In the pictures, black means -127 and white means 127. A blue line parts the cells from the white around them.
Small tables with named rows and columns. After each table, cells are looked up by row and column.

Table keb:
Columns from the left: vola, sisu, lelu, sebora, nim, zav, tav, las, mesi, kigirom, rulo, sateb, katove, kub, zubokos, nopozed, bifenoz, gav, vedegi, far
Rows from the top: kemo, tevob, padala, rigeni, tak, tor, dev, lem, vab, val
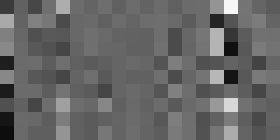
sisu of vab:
-21
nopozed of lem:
25
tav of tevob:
-21
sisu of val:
-22
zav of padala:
-23
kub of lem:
-21
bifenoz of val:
44
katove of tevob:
-22
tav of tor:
-16
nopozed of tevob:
-91
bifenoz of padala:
-73
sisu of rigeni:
-22
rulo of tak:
-25
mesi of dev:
-26
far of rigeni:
-12
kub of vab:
-16

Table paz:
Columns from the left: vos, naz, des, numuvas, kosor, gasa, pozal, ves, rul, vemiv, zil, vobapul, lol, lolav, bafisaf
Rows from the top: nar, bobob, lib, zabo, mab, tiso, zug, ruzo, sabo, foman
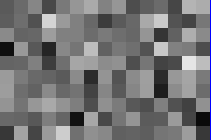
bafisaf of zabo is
-50
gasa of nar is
22
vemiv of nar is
-50
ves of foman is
8
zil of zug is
30
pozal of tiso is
-84
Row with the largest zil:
bobob

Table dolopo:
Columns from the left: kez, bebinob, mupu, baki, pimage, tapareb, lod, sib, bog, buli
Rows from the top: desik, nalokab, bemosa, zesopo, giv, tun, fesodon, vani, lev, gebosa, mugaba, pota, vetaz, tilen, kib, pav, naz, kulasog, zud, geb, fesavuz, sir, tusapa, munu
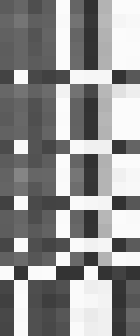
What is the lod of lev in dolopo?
-76
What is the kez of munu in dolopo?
-57
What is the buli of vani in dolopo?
123
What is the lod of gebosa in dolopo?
-76
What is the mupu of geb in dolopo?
122
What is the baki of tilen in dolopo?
-27
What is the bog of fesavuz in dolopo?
-74
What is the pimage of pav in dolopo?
122
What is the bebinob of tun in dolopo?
122
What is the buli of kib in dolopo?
-40
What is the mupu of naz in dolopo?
-37
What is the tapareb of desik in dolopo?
-26
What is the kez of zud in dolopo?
-30
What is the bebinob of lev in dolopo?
-23

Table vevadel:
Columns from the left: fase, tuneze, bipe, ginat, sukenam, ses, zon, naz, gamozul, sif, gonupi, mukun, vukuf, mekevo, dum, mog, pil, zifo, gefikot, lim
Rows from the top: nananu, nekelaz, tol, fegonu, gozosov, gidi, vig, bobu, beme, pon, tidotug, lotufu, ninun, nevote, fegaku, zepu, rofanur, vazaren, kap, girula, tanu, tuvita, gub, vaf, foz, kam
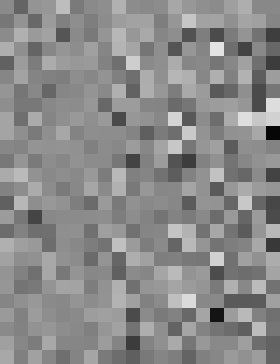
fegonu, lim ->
-24
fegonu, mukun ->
14
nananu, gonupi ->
9
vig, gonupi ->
46
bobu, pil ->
31
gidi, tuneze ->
35
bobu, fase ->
14
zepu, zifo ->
-25
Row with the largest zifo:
beme

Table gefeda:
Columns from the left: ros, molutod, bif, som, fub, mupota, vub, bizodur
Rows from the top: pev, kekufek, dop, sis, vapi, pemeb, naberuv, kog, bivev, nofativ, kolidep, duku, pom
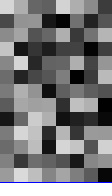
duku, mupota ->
-103
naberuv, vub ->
-33
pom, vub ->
-36
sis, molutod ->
-106
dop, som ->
-24
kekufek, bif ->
21
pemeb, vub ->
-68
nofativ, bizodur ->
25
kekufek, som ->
-105
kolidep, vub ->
-44
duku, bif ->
-18
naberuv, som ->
-112
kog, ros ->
-36
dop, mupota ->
-70
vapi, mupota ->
47

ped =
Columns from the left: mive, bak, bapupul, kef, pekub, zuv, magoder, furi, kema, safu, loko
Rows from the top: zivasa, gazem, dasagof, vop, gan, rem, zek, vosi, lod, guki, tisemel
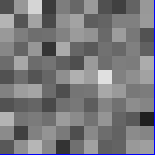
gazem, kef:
-53
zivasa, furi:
-47
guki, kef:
20
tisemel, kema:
-28
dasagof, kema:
29
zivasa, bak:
24
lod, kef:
-15
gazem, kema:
0
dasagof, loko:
-45
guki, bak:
-63
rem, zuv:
48
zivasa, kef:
-68
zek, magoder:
-8
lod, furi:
21
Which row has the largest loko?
gan

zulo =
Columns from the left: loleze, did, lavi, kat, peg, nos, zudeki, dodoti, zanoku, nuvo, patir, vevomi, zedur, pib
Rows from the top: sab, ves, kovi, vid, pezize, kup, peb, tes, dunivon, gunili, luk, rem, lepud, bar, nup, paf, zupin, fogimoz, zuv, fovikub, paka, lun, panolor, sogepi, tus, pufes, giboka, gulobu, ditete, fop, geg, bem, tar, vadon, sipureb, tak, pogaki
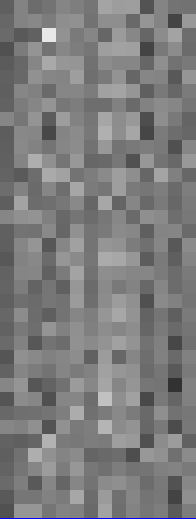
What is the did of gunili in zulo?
8
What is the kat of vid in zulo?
-13
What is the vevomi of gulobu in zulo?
-11
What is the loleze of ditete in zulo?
-42
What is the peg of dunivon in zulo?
29
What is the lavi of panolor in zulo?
-19
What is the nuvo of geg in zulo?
19

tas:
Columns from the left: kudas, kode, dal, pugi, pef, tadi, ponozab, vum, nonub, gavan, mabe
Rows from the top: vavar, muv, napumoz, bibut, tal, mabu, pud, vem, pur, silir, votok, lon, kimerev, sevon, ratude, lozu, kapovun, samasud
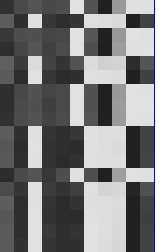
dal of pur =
-44
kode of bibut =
-57
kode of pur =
-52
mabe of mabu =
-62
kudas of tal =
-31
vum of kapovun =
94
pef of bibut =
-52
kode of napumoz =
-49
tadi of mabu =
-80
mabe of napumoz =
95
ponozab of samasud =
97
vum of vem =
-95
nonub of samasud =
87
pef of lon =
-84
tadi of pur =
97
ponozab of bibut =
-48
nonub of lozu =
90
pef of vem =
-53
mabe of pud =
96
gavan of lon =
-95

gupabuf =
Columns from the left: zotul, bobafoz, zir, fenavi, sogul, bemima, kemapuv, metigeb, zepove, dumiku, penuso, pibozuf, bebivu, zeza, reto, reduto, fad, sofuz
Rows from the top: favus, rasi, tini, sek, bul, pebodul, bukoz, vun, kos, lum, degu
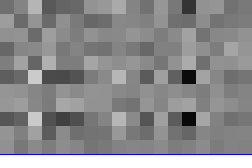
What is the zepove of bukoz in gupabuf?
9
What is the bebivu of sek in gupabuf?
0
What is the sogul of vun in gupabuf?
39
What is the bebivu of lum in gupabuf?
-13
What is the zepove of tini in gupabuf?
9
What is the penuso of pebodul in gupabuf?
-36
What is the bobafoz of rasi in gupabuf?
-20
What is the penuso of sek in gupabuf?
-23
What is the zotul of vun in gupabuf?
23
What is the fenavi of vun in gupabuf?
-4
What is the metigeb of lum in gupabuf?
-11
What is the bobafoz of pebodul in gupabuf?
-22
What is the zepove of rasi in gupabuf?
8
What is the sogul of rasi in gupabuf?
15
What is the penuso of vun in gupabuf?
21
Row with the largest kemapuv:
bul

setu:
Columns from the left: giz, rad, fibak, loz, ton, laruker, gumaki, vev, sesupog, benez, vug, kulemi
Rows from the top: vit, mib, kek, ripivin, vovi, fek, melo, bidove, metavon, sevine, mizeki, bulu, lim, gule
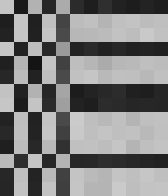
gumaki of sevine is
63
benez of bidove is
-89
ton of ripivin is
26
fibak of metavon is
-93
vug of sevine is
57
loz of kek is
70
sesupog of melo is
-83
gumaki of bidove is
-97
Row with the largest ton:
bulu

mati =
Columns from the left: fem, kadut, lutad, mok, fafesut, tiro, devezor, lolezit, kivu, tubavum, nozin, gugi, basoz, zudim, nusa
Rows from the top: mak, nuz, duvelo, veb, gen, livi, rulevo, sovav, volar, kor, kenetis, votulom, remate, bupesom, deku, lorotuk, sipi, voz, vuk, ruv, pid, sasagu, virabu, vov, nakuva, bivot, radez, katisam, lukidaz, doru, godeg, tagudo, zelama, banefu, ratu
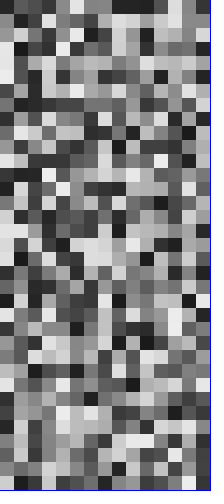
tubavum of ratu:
23
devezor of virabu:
-36
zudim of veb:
-14
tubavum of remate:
104
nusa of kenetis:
47
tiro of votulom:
-37
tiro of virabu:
-59
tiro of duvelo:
105
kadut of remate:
-91
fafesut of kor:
67
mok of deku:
84
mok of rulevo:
73
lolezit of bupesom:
-76
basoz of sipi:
6
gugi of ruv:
49
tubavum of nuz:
82
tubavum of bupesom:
54
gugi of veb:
12

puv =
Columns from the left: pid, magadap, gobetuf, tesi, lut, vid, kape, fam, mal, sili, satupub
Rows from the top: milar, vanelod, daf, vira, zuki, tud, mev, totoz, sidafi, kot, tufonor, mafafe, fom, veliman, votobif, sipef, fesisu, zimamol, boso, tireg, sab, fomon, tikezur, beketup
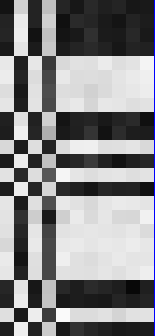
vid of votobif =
97
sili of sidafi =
-85
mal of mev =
99
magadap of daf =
109
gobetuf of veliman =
-90
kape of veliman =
-106
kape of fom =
93
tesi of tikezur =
-68
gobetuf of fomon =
-99
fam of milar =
-96
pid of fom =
98
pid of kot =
-98
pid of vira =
-102
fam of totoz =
103
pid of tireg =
102

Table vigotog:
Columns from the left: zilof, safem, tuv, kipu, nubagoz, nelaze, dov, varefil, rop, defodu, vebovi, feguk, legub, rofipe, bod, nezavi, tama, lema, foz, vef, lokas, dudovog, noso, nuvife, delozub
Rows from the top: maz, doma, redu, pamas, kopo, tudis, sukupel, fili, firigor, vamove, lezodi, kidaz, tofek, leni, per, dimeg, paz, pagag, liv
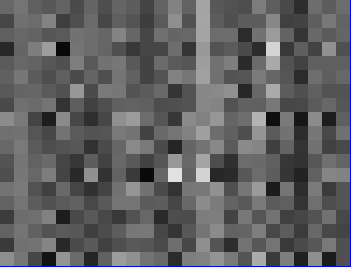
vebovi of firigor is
-19
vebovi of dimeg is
-24
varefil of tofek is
-77
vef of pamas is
85
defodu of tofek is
-69
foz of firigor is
51
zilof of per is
-29
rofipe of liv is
-1
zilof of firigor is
12
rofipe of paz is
-39
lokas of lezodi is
-28
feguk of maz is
-28
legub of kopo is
-36
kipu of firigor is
-98
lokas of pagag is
-69
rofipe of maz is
-29
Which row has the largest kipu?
pamas

